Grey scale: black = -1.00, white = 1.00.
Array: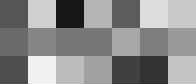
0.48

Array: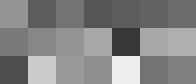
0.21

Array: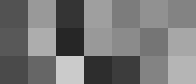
0.59

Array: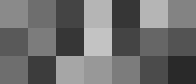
0.30

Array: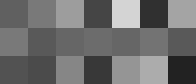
0.05

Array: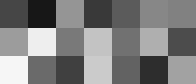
-0.50

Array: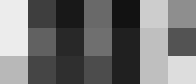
-0.63

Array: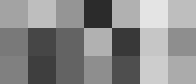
-0.22

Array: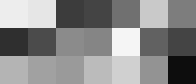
0.21
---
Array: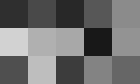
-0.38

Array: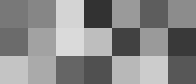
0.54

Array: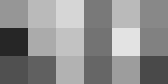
-0.37

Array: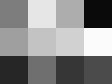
-0.70

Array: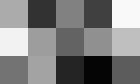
-0.10

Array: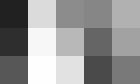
-0.32
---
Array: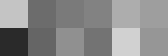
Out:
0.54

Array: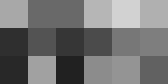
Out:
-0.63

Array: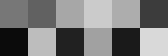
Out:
-0.07

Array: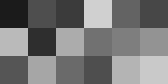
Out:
0.46

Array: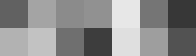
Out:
-0.24

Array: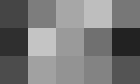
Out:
-0.63
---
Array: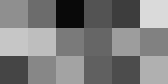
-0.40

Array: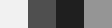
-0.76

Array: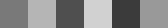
-0.54

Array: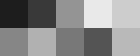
-0.34

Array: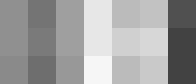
0.58

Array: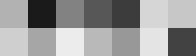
0.79

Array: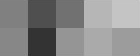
0.33

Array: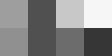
-0.15

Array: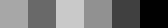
-0.50

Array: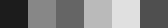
0.76
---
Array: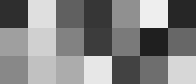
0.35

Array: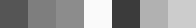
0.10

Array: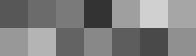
-0.22

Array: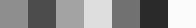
0.28

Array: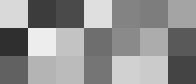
0.47

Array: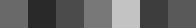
-0.41

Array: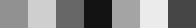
-0.19

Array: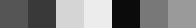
0.67

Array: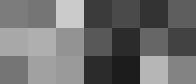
0.21

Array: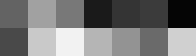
0.90
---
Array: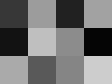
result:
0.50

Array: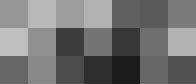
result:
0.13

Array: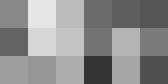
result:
0.69

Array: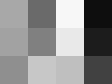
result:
0.00

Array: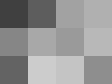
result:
0.32

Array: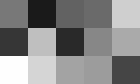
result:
0.50
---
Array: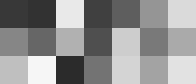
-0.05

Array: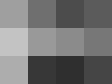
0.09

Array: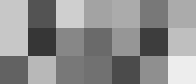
-0.52

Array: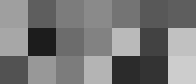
-0.48

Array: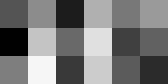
-0.50

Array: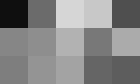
-0.06

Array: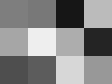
0.36

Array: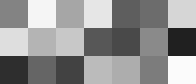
0.08

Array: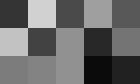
-0.69
